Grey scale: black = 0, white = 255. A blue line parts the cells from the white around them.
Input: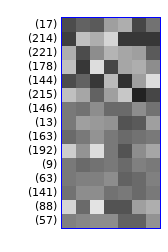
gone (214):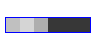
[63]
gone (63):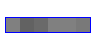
[141]
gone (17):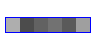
[70]
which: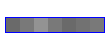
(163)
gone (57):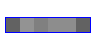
[135]
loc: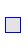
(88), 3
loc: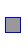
(13), 3

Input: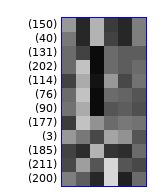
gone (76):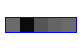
[194]
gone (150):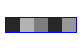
[59]
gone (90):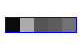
[79]
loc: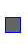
(76), 5
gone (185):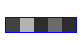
[52]

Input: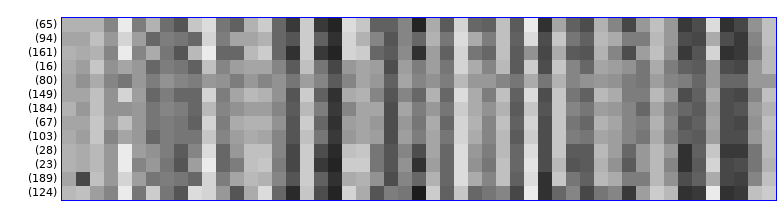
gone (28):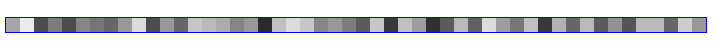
[71]
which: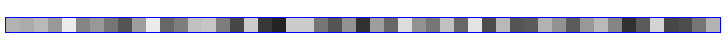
(23)
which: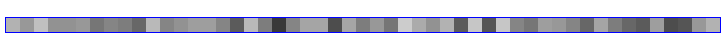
(184)
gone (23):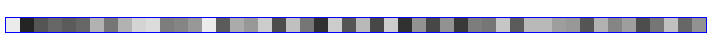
[227]
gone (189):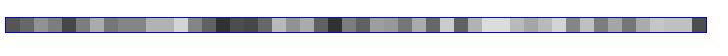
[65]
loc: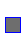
(65), 8
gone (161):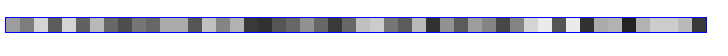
[139]

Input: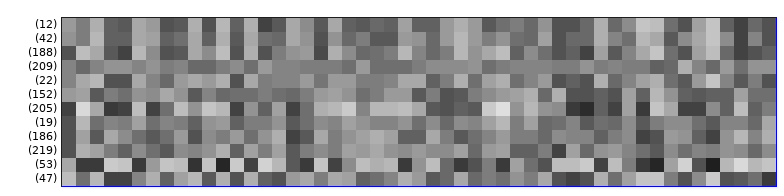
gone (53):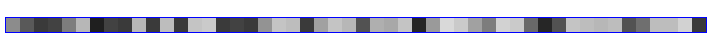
[51]
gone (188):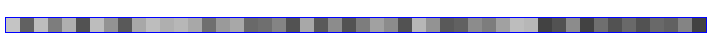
[74]
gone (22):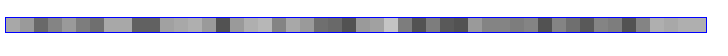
[117]

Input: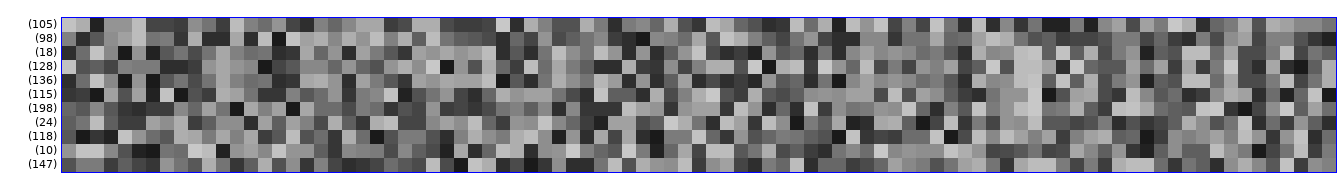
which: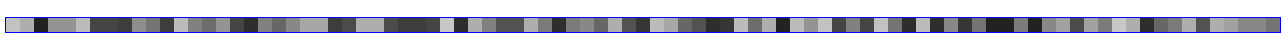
(105)
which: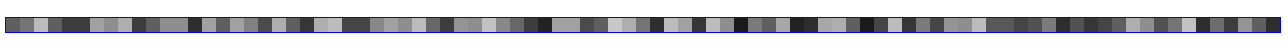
(24)
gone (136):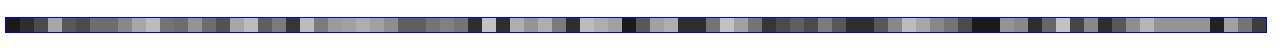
[40]
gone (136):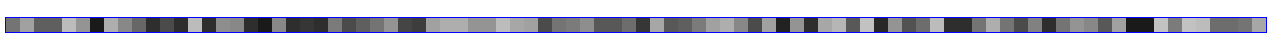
[155]
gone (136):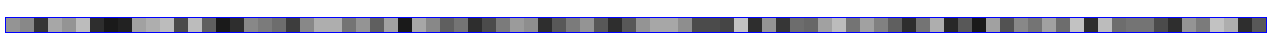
[182]

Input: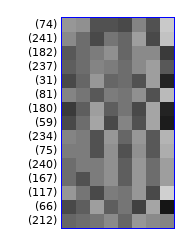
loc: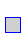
(117), 8
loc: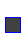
(66), 6

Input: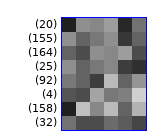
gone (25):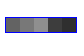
[135]
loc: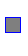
(4), 5
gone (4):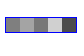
[84]

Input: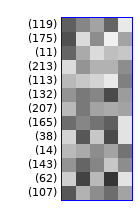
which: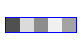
(175)
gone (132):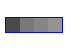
[156]
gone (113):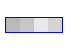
[128]
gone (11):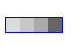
[191]

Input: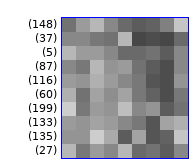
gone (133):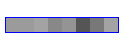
[176]
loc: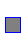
(148), 8
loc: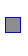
(60), 4
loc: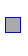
(135), 4
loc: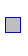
(199), 5
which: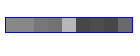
(37)

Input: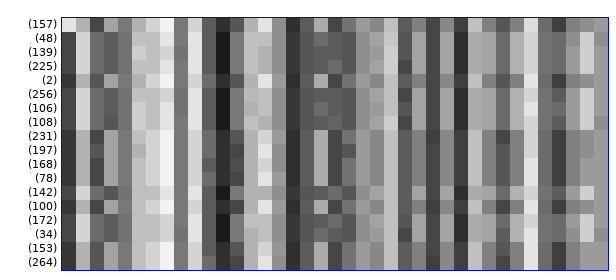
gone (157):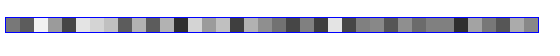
[220]
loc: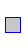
(48), 24
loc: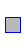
(256), 14
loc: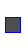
(168), 13
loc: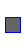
(108), 20
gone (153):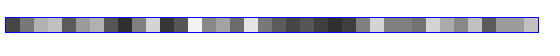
[149]

